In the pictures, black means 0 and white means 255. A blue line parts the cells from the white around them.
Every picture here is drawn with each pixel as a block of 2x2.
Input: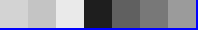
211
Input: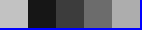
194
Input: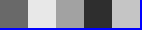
105
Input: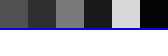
81
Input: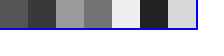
85
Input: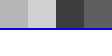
182
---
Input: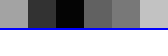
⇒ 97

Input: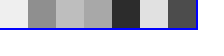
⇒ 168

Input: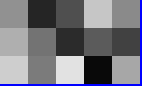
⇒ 198

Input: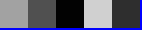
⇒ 208

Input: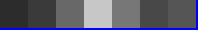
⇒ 199

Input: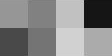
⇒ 21
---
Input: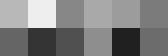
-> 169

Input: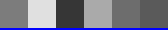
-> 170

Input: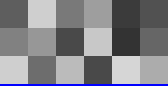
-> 158

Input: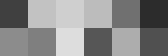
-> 188

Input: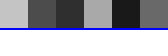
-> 169

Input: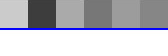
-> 119

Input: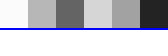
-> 214

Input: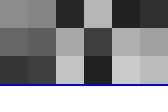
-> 182

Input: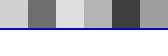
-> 180

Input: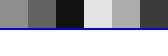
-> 227
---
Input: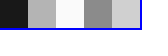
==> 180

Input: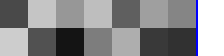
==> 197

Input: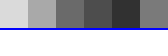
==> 169

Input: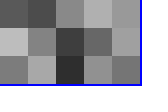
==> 76

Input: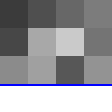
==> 79

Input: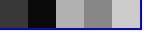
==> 10

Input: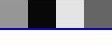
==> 8

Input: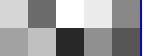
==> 107

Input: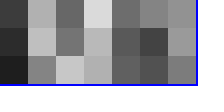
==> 177

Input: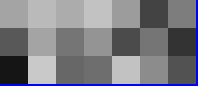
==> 186
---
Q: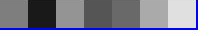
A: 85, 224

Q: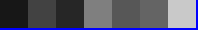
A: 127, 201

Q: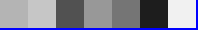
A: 152, 241

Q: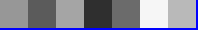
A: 47, 246

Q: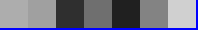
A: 111, 208

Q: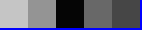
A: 5, 197

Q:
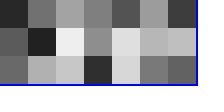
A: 142, 238

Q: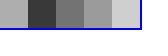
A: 115, 207

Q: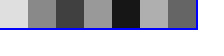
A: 153, 223
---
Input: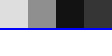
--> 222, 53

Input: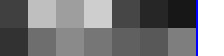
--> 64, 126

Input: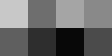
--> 200, 75

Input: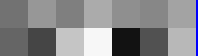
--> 114, 184

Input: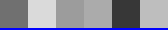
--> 112, 190

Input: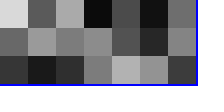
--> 217, 60
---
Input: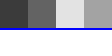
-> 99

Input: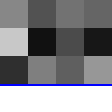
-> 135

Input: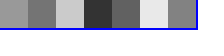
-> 153

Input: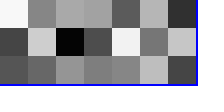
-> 206

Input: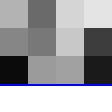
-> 200

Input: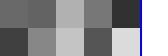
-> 177

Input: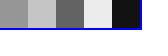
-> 150

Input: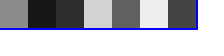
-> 139

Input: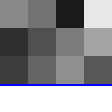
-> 143

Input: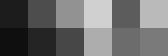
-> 173
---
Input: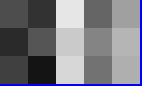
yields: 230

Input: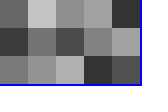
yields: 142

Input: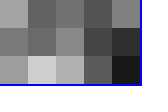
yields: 114

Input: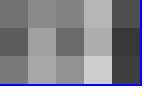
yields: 130

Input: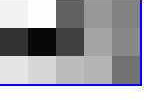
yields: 98

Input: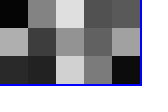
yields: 223
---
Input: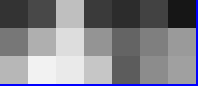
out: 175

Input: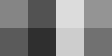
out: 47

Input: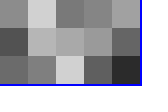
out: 182

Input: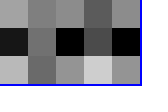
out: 113

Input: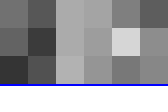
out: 59

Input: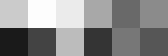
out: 67

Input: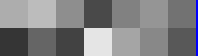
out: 101

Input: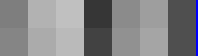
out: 171
